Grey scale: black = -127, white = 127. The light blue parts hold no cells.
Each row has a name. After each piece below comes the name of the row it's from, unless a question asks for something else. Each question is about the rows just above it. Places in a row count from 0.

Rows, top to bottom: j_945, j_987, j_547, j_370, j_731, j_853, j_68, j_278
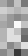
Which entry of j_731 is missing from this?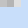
[-7]
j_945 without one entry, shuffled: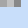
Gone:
[-7]
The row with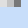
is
j_731
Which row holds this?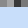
j_278
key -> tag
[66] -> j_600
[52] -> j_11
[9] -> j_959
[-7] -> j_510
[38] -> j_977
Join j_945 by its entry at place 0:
j_977
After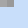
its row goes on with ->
[122  66]

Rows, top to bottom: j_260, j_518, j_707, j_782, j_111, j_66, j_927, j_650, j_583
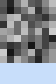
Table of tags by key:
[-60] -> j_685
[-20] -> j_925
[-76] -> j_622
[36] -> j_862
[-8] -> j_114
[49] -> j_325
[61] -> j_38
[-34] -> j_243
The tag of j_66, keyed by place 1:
j_325
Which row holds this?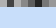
j_583
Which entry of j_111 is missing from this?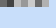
[36]
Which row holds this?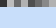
j_782

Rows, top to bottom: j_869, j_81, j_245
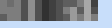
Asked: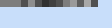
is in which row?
j_81
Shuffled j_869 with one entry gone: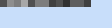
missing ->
[-18]

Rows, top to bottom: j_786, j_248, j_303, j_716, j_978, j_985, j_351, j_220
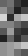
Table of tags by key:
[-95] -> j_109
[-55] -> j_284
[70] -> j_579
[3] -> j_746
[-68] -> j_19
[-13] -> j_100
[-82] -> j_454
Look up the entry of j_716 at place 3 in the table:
j_284
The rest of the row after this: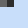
[-40]

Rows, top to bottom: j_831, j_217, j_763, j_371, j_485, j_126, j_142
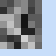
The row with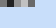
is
j_142
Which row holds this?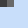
j_217
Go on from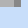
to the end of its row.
[-107  -36  -36]
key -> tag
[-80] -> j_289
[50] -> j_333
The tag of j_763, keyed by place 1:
j_333

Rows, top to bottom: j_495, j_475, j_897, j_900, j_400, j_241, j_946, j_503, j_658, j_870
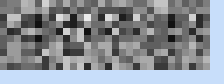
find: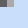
j_495
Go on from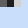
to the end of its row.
[  -2   67 -110   -2  -56  -97   67  -56  -32  -84   12   54  -18  -32
   12   27  -18  -84   12   27]
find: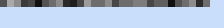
j_900
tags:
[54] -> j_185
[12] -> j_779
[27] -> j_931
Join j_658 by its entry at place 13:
j_931

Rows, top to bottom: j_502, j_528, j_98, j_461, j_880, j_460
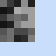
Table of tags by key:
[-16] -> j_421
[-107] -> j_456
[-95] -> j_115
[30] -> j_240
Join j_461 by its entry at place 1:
j_115
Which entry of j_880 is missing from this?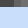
[-43]
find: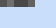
j_880
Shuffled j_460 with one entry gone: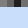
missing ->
[-83]

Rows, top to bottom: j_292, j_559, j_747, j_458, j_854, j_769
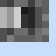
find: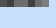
j_854
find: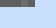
j_769

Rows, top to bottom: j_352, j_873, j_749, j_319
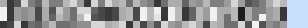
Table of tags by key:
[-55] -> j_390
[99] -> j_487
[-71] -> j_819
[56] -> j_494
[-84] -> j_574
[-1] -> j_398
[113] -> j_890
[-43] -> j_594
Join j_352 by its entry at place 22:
j_819
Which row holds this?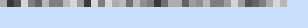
j_352

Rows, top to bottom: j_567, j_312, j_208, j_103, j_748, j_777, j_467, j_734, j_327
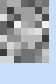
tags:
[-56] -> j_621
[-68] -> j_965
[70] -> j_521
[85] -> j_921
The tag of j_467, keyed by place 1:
j_921
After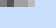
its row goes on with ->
[-56]
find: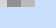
j_777

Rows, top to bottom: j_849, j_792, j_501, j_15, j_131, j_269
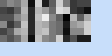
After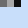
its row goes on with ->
[  66    9   -5   79  -86  -45 -100 -100]
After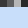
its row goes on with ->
[  54   25  -19   94   79  -71  -86 -112]
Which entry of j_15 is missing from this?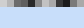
[25]
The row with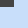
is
j_849
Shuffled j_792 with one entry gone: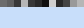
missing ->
[94]
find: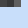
j_792
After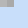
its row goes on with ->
[  -5  -19 -100   25   41   79]

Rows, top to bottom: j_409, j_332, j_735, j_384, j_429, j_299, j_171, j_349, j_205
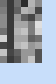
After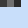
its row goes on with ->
[52 11]
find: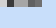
j_299

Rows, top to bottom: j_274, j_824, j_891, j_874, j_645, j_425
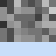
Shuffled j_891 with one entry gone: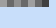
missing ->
[-49]
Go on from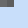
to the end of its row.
[16 44 44]
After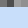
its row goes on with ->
[ 16 -10  31 -34]
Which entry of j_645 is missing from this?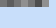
[2]

